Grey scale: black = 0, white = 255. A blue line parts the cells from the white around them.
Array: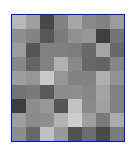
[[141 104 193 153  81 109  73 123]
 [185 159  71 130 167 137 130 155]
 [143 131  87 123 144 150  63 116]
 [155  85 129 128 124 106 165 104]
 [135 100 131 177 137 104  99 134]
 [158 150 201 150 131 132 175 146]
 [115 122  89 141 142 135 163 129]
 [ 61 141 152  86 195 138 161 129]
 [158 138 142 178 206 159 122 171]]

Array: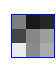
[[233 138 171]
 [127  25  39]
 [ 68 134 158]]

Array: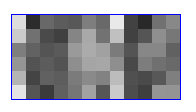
[[228  85  59  96 118 162  86 203  77  63 149 148]
 [221  44 104  92  88 126 105 233  66  41 113 136]
 [203 113  74  64 133 169 114 192  65  85 143 119]
 [126  98  84  90 154 171 161 123  84 135 135  97]
 [149  83  92  83 142 165 167 142  73 125 112 105]
 [180  68  97  93 123 138 130 188  80  74  88 127]]

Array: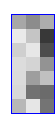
[[183 230 116]
 [167 140 173]
 [234 197  56]
 [207 231  77]
 [220 212 147]
 [219 158 192]
 [216 114 107]]

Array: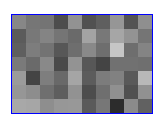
[[168 166 142 151 152  90 119  44 139  97]
 [135 118 116  77 146  81  95 150  83 143]
 [ 91 120 132 117 106 163 120 166 147 117]
 [ 95 125 115  87 110 137 110 198 110 132]
 [122 106 137  74 147  87  68 113 113 111]
 [155  68 126 105 165  92 124 129  89 184]
 [150 141 111  94 146  77 111 144  80 145]]

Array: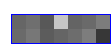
[[106 119  92 101 109 125  55]
 [102 111  88 198 100 106 124]]
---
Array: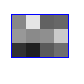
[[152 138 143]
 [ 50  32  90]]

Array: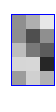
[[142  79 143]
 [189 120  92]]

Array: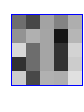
[[147 176 165]
 [216 109 165]]

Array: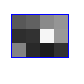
[[ 46  50 246]
 [131  41  29]]

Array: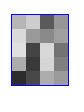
[[218 154 138]
 [224  68 216]]

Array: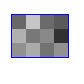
[[176 120 137]
 [145 171 114]]

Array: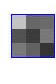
[[ 82  60 121]
 [121  98  52]]

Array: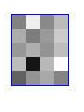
[[172 125 154]
 [152 175 147]]
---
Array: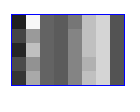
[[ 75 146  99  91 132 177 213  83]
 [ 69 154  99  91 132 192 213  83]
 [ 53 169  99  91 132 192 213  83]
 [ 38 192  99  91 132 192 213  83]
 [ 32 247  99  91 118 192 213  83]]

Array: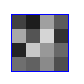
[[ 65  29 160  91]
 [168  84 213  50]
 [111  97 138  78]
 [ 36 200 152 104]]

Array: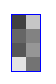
[[227 115]
 [102 130]
 [ 86 150]
 [ 64 198]]

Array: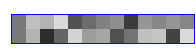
[[121 179  44 100 211 157 165  81 115 191 197  67 218]
 [121 191 179 218  81 108 129 143  59 149 135 149 135]]

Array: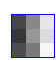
[[ 77 122 246]
 [ 70 136 231]
 [ 55 150 219]]

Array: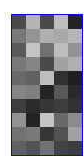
[[147  36 196 105 139]
 [ 61  43  55  61  49]
 [ 97  82 113  68  61]
 [105  97 189  49  30]
 [113 121  55  82 162]
 [133 127  36  89  43]
 [121 133  74 162 175]
 [121 147 175 168 181]
 [ 74 181  74 189  36]
 [ 89 196 113 189 147]]

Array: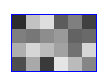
[[127 119 141 154  99 105]
 [ 78 169  58 229 187 134]
 [ 45 194 222  92 127  64]
 [175 214 187 162 113 214]]
